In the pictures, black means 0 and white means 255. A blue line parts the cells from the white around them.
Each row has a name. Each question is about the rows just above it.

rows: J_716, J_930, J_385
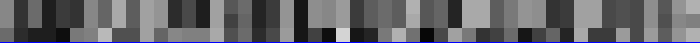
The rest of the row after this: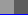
[148 177]
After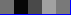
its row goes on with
[ 51  65 107  22  65 101  36 169  59  59 155  73 155  93 148 177]
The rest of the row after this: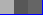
[ 36 169 169  93 121 148 142  51  59 161 161  73  80  73 142  87 148 177]
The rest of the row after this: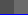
[ 44  73 155  22  65  14 212  22  36 121 177 113   7  73 161 121  51  65
 107  22  65 101  36 169  59  59 155  73 155  93 148 177]
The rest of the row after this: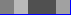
[101 135 128 128 169  80 107  44  73 155  22  65  14 212  22  36 121 177
 113   7  73 161 121  51  65 107  22  65 101  36 169  59  59 155  73 155
  93 148 177]
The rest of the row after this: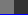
[ 65 107  22  65 101  36 169  59  59 155  73 155  93 148 177]
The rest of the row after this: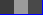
[155  93 148 177]

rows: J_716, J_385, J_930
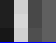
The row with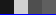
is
J_930
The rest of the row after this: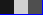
[95]
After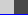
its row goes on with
[95]
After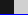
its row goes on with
[79 95]
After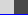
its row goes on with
[95]
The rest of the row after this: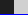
[72 95]
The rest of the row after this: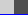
[95]

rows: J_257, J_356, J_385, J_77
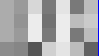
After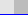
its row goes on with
[98]
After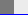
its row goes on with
[121 188]
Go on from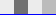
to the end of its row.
[202]
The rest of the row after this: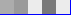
[121 188]
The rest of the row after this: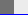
[188 202]
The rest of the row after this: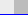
[202]
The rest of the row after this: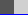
[228 188  98]

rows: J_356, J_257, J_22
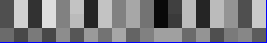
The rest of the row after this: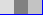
[ 37 195 129 167 115   9  64 187  37 187 148  79 202]
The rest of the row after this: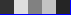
[195 129 167 115   9  64 187  37 187 148  79 202]
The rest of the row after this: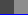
[ 86 154 115 167 100 129 160 160 107 148  79 122 135  92]

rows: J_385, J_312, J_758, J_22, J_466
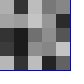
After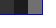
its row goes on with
[142  85]
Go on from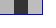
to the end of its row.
[36 98]
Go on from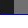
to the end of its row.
[142  85]
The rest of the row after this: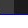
[142 134 196]
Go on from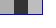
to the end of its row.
[120 134]

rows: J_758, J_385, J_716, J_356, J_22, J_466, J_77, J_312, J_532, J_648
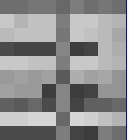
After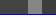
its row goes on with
[ 67 186 174]
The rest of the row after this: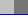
[200 193 186 167]
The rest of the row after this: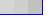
[180]
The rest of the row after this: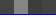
[186 174]
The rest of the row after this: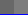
[110 118 110]
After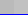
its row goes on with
[193 193 118 200 193 186 167]
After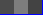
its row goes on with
[ 61 125 110]

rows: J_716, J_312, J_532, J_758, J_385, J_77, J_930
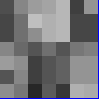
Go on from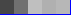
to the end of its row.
[70 70]
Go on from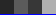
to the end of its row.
[170]
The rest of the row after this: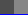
[156 164 183  63 148]

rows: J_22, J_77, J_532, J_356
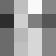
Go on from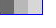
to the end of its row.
[134]
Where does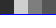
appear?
J_77
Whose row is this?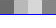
J_532

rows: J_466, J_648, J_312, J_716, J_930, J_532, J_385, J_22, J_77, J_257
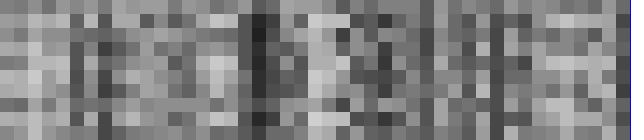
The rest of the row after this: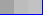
[182 175 182  71]
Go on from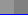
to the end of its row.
[142 135 114 122 106 150 106]
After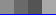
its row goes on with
[106  90 106  77  98  71 163 188 194 182 175 182  71]
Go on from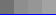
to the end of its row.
[150 135 122 114 106  84  32  77 135 163 182 150  63 142  90 135 128 106
  71 135 106  98 122  71 156  98 122 106 135 122  90 156  90]
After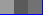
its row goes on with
[175 201 188  84  40  77 142  84 175 175 194  90 114  55 142 106  84 169
 106  90 106  77  98  71 163 188 194 182 175 182  71]

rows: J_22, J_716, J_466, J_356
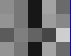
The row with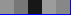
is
J_716
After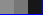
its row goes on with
[163 106]
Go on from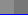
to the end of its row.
[ 23 163 106]
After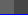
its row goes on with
[206]
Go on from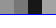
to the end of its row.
[106]
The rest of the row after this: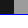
[135]

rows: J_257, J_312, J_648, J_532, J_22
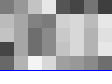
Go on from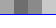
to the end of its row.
[216 179 224]
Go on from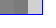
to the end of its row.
[216 187 231]

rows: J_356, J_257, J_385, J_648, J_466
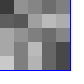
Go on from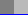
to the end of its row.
[102  72]
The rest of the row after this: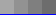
[133]
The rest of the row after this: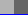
[72]
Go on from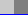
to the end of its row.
[179 102  72]
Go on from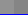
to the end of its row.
[109 127]

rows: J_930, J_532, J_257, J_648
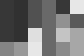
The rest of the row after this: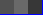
[231]
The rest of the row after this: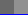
[89]
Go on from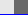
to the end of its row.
[138 167]
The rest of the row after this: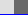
[196 167]
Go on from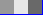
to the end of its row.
[138 167]

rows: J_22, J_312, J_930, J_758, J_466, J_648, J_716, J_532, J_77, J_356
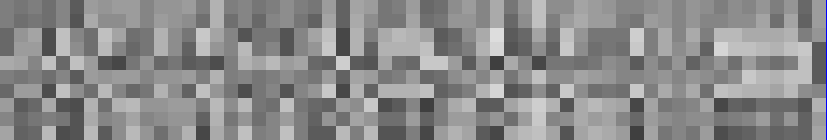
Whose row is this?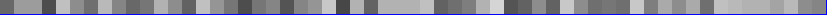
J_716
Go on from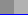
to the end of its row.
[ 71 170 133 192 126 133 192 126  91  91 185 126 185  84  84 126  71 156
 178 164  91  71 170 185 192 164  84 164 178 170 156  63 164 118 133 118
 156  77  91  98 118  98 104  98 164]

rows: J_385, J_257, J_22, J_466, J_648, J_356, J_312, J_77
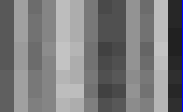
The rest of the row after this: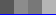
[47]
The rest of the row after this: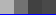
[147 101 195  33]

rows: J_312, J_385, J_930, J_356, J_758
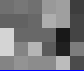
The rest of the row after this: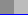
[75]
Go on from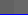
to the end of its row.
[174 159  68]

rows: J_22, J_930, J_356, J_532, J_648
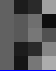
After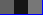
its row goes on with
[173]
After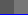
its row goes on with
[81]
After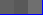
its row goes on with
[14]

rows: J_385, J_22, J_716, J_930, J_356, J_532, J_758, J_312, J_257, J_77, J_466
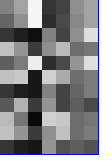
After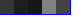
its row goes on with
[101 123]
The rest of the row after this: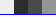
[222]
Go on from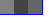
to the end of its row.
[123]
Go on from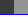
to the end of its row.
[67 94 73]
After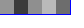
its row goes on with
[117]
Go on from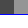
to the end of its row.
[222]
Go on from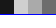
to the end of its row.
[123]

